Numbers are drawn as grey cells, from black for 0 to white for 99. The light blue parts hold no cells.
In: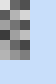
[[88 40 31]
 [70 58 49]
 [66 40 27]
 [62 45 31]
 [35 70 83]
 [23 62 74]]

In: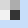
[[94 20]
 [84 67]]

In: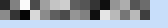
[[54 20  2 84 54 37 29 58 50  6 89 72 46 72 24]
 [15 50 97 29 62 76 80 37 33 20  6 58 67 33 42]]

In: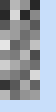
[[89 38 48 75]
 [80 66 53 43]
 [71 43 57 61]
 [66 61 43 53]
 [57 48 38 84]
 [53 48 71 29]
 [34 61 53 34]
 [24 71 57 15]
 [20 34 66 38]
 [15 84 15 53]]

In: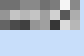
[[58 76 71 76 62 81 34 67]
 [44 44 53 53 44 48 95 53]
 [39 29 25 58 62 21 85 71]]

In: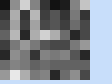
[[59 90 67 47 51 15 42 55 28]
 [42 51 47 38 42 38 38 38 38]
 [38 71 15 67 81 67 42 15 28]
 [28 63 24 63 28 33 24 42 28]
 [24 47 59 47 33 28 28 47 59]
 [20 67 20 71 24 33 20 47 20]
 [15 55 47 20 51 47 51 33 15]
 [ 7 55 81 51 20  7 11 51 76]]
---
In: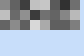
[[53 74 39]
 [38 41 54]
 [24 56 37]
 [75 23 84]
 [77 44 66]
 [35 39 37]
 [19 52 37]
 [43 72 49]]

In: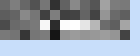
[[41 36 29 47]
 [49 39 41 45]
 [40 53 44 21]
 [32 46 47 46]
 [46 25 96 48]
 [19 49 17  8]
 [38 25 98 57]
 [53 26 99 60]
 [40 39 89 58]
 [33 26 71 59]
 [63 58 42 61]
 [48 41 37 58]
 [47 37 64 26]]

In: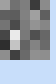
[[62 37 45 27 18 55]
 [44 36 29 91 76 25]
 [49 50 48 47 39 41]
 [23 62 57 31 51 56]
 [54 37 52 40 41 55]]

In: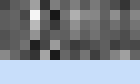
[[26 36 36 32 33 53]
 [36 39 38 36 36 40]
 [40 28 34 38 44 29]
 [62 95 72 57 12 20]
 [19 41 36 29 27 64]
 [49  9 22 38 60 10]
 [37 45 39 37 33 40]
 [49 68 56 48 23 29]
 [35 53 42 37 27 45]
 [47 52 46 44 32 24]
 [37 38 35 36 37 37]
 [30 55 43 35 24 51]
 [20 35 35 30 30 62]
 [38 52 45 40 28 39]]

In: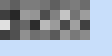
[[45 24 87 24]
 [37 15 32 31]
 [48 60 40 56]
 [48 58 17 43]
 [45 30 72 46]
 [37 50 60 35]
 [45 76 28 59]
 [48 45 62 47]
 [42 61 25 54]]

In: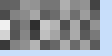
[[38 29 93 82 22]
 [39 51 35 33 51]
 [59 54 48 52 56]
 [57 65 18 25 70]
 [46 36 78 74 33]
 [46 42 70 64 40]
 [68 63 30 40 67]
 [54 43 66 66 41]
 [57 61 30 35 63]
 [26 38 57 47 35]]
